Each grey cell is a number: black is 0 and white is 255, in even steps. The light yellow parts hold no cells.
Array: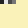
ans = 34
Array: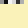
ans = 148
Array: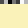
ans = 76
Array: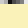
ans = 204
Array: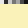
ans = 231
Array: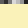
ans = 92
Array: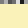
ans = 124
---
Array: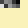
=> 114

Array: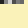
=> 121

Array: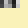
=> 45

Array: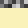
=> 98

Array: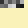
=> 37

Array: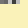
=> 61
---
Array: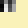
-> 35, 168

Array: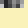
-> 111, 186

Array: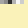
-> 165, 205

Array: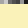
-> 165, 25

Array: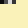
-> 10, 53

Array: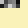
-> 193, 55

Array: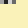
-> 164, 105

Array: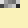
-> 225, 40

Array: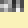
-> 98, 113

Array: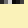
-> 37, 65
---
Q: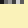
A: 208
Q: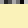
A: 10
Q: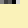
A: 3
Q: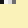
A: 220
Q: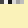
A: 160
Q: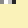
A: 196
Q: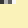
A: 94
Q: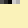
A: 206
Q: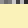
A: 186
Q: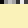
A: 235
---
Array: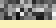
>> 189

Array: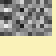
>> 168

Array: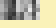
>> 150

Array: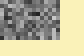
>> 99

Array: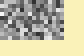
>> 203

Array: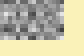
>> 161

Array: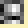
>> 75
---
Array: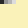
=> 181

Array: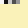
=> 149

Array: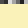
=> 76

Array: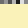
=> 109

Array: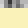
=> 109

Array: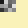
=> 91

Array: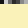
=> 68

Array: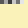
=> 114

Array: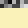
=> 57
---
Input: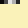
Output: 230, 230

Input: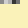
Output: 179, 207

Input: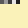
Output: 59, 229

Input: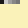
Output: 159, 202

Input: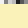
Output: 185, 241

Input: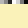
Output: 252, 252

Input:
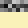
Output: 40, 200

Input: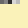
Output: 47, 215

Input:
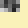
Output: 109, 210
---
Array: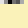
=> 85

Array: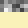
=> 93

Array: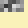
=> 120

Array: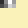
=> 255

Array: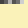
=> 111

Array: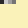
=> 159

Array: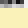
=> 63

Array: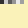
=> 233

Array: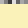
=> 167
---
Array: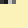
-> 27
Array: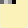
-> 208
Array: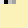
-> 8
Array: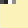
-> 35
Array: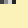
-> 142
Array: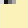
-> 19
